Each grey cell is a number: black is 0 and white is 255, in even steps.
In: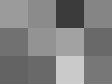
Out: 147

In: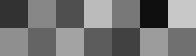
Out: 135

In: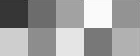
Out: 108

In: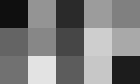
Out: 135

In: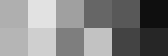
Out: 226

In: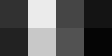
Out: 235

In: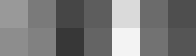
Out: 122

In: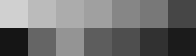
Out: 187

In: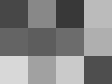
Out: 93

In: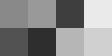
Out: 153
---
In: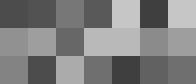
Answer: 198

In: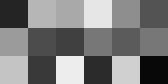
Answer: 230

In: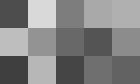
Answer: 125

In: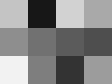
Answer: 23

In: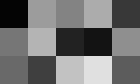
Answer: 131

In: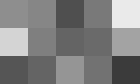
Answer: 79

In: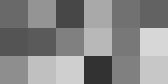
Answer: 169

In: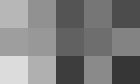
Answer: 84

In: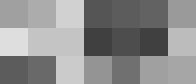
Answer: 92

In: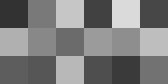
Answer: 65
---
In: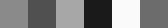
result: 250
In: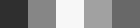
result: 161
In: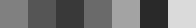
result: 41
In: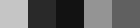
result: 148
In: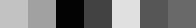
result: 86
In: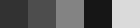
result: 22
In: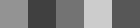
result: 204
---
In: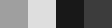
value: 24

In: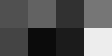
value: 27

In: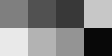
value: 148

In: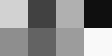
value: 156

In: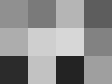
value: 35

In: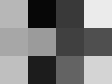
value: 99
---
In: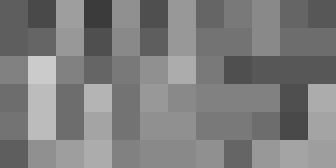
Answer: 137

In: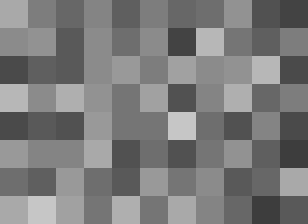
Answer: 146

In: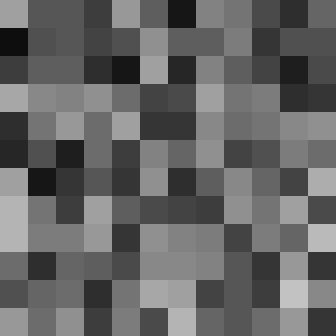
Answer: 74

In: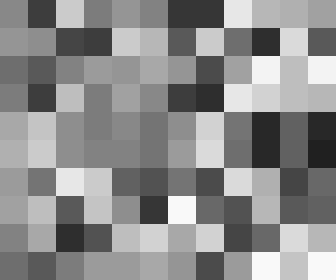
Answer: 183

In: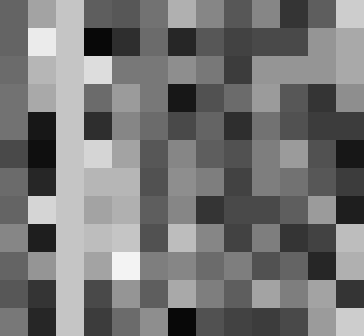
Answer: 52

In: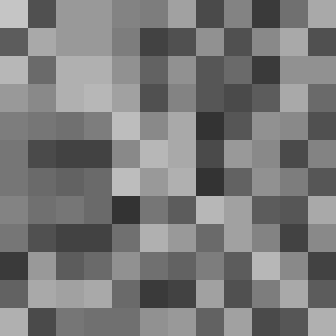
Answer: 58
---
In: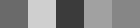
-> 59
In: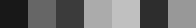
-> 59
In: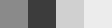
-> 208
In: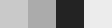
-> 35
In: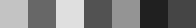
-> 223
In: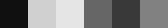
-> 229
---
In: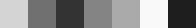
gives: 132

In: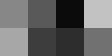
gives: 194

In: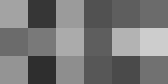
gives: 81

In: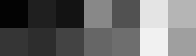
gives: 136

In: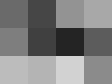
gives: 168

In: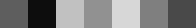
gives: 145

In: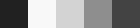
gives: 142

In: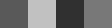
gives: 120

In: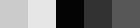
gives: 50
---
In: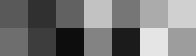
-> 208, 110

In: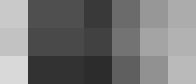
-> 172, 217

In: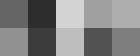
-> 174, 145

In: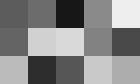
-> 238, 187

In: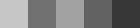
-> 55, 198

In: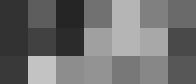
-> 106, 57

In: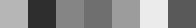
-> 89, 182

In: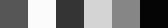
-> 5, 86

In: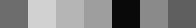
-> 95, 109
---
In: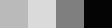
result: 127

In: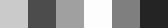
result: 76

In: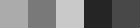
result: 72

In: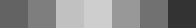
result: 99

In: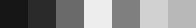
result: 42

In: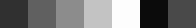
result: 48

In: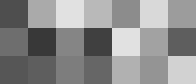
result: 64

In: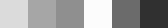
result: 107

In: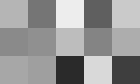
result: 62
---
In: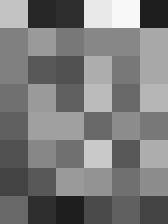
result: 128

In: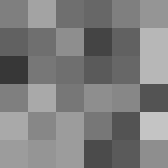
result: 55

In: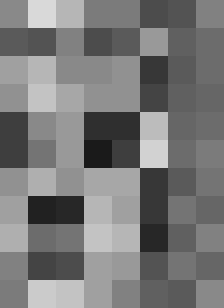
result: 160

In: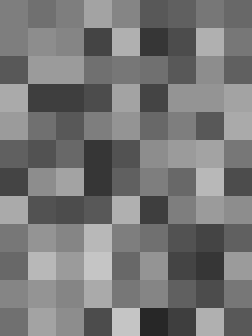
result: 88

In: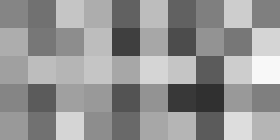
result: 160

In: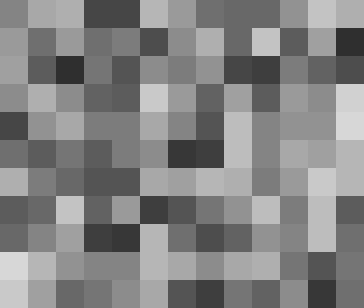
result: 160
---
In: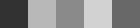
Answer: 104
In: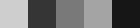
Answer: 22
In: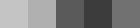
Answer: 113
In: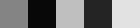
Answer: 226
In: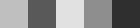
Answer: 47
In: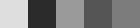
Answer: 124
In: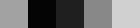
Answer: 208
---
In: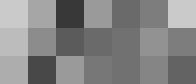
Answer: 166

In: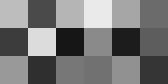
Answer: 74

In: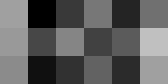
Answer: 0

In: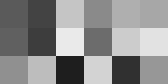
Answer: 67

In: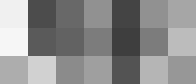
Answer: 76

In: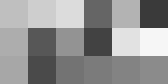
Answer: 206

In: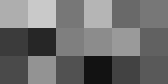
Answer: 201
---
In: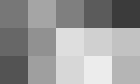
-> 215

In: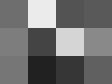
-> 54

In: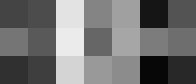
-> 212

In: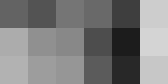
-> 150

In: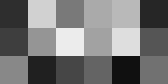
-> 70

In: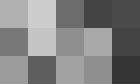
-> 162

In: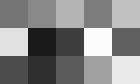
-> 90
